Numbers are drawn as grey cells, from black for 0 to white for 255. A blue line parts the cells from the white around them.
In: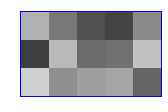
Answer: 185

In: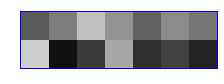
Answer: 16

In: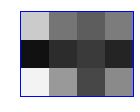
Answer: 44

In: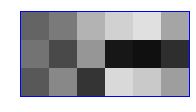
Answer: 73

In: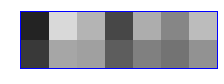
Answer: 166

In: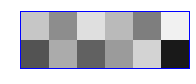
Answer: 171

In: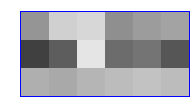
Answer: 93

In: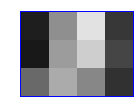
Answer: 156
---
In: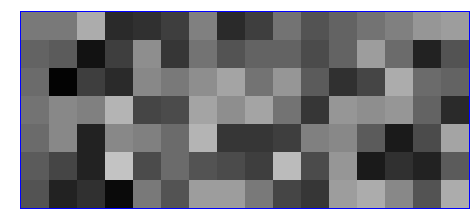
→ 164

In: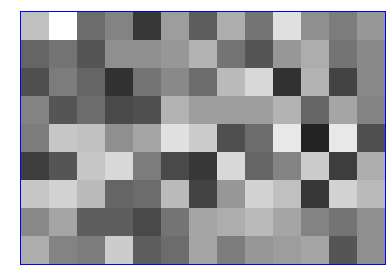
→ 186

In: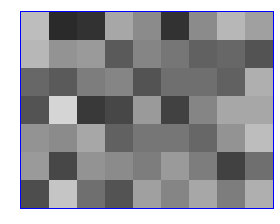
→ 189

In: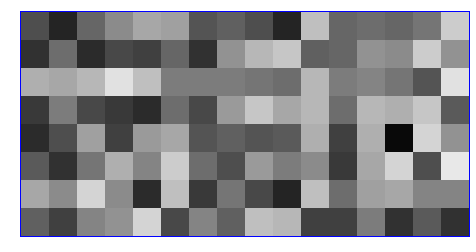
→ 232

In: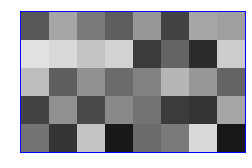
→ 100

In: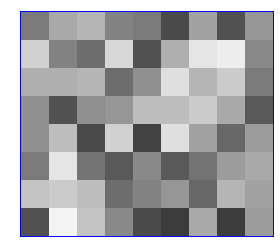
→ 169

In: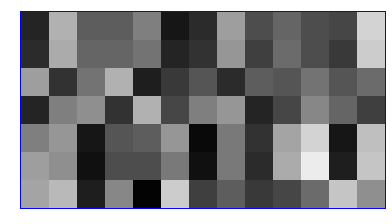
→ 191
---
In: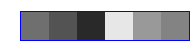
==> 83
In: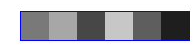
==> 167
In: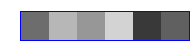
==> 183
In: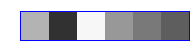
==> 49
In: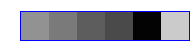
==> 122
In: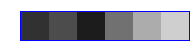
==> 76
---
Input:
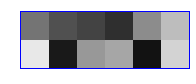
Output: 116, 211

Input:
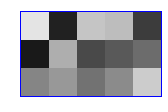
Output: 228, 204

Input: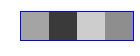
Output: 164, 142

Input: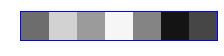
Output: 109, 70

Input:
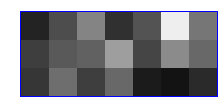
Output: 35, 42

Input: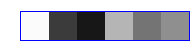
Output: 251, 143

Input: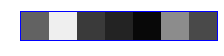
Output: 98, 73

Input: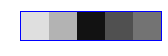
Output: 223, 115

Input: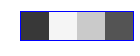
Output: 56, 84

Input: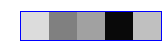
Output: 220, 192
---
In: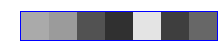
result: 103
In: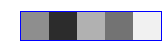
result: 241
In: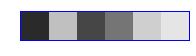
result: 229
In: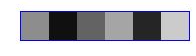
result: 203
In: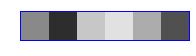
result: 80
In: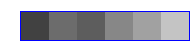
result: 196
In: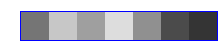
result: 52
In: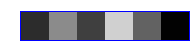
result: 2
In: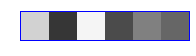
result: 102
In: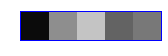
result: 120
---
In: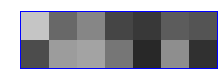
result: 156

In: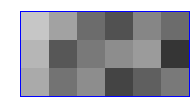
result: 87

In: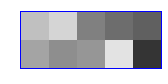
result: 142

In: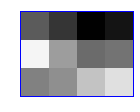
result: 157

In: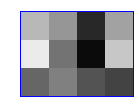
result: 115

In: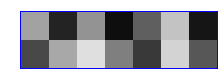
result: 168

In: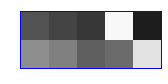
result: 128
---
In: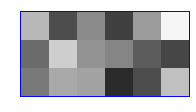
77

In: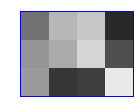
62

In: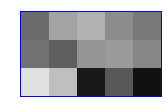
88

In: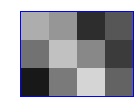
213

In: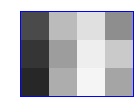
245

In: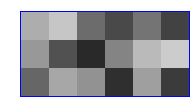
159

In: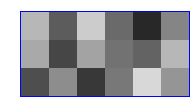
216

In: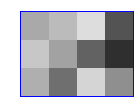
213

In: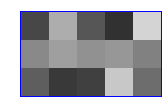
200
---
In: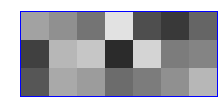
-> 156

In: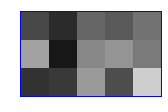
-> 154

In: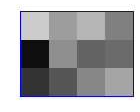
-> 135

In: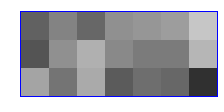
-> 170

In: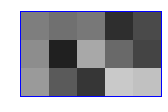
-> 54

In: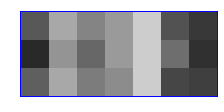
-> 124

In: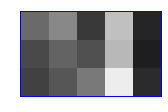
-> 121

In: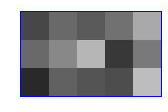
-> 84

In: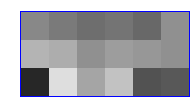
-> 165
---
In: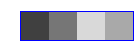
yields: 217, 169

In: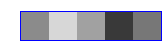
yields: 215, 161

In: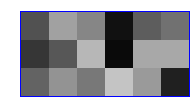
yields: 196, 183

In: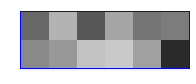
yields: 201, 194

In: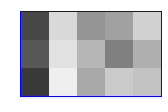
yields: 239, 225

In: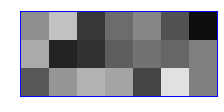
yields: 225, 193

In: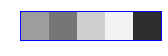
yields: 243, 207
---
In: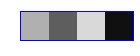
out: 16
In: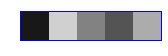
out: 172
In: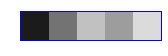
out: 219
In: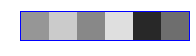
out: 110
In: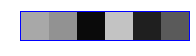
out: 90
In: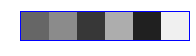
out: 240
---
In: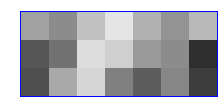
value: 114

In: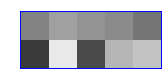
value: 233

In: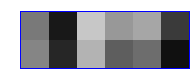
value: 38

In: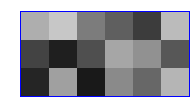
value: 31

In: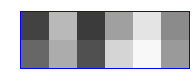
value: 172

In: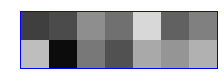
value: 12
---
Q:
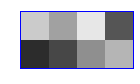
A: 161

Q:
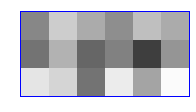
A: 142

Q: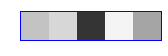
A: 52

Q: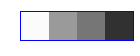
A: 154

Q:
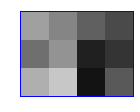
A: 133

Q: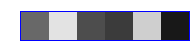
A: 59
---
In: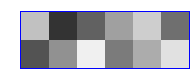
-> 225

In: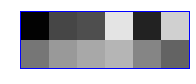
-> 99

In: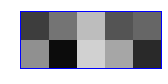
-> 41

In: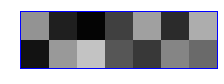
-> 106

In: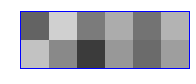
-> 158

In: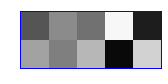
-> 210

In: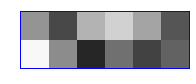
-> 98
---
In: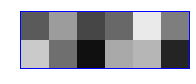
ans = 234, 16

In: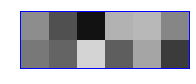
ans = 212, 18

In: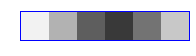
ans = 242, 57

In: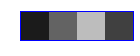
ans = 189, 27

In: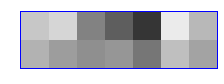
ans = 235, 53

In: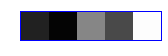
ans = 253, 4

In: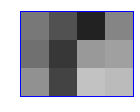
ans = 194, 34

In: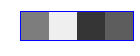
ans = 239, 53

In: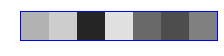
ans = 225, 37
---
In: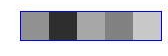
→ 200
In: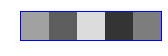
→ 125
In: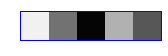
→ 87
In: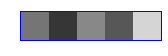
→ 213
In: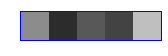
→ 191
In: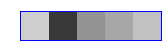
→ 193
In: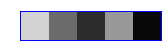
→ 8
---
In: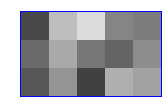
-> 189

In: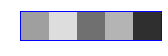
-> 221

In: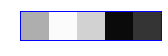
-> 251

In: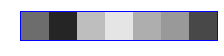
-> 37

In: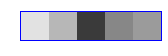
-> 183

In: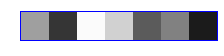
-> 53

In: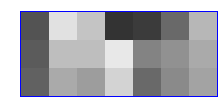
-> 225

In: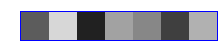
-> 215

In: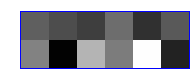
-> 77
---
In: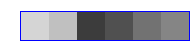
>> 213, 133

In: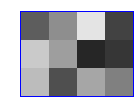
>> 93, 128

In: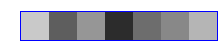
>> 201, 181

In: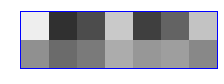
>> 238, 136

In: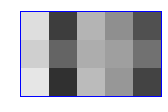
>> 222, 67

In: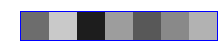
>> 109, 178
